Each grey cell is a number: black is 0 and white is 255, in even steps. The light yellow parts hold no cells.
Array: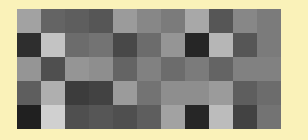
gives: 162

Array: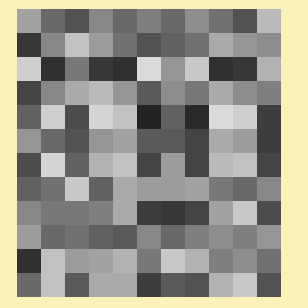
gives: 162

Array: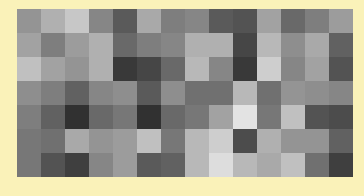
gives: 148

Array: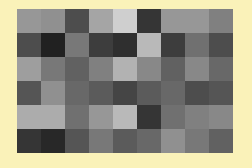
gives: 151

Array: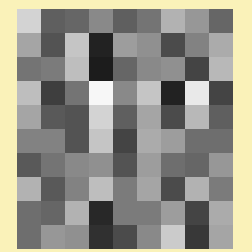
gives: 211
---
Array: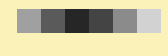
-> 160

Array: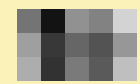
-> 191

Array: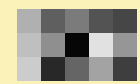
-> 204

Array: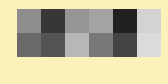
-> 211

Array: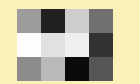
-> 239

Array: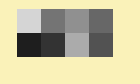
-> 171
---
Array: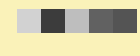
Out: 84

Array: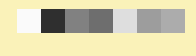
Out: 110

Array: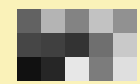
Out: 38

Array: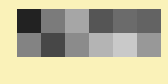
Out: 71

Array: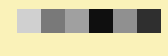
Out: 47

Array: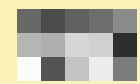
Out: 76
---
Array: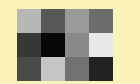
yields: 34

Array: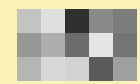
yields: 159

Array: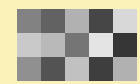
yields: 177

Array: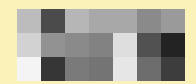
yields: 61

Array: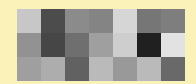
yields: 105

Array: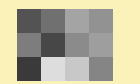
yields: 133

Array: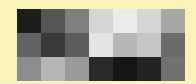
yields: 113

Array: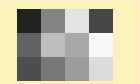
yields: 219

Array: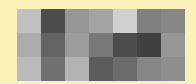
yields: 142

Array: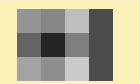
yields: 76
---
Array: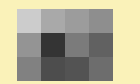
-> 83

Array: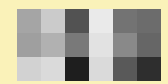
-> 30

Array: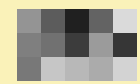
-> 184

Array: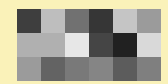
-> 121

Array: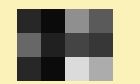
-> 219

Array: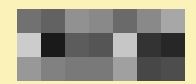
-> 121
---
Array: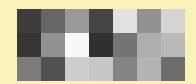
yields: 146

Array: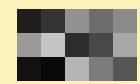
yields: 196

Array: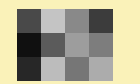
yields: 91

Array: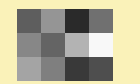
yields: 100

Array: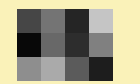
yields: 104

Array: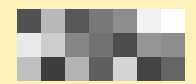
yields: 205

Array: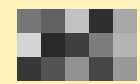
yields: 41
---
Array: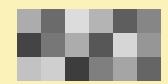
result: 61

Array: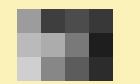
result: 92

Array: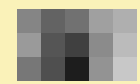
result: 29

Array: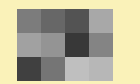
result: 191

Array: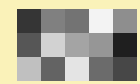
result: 228

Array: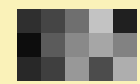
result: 152

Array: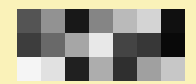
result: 32

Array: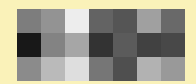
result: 222
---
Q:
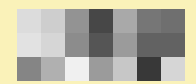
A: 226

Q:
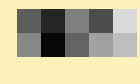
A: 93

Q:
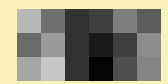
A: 106

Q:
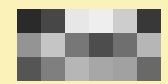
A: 148

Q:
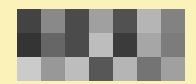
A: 52

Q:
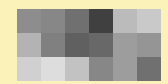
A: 179
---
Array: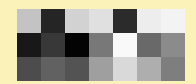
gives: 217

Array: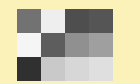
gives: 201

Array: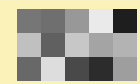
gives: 73

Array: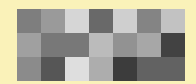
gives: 60

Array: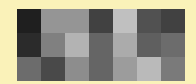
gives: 156

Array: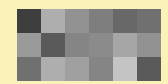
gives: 133
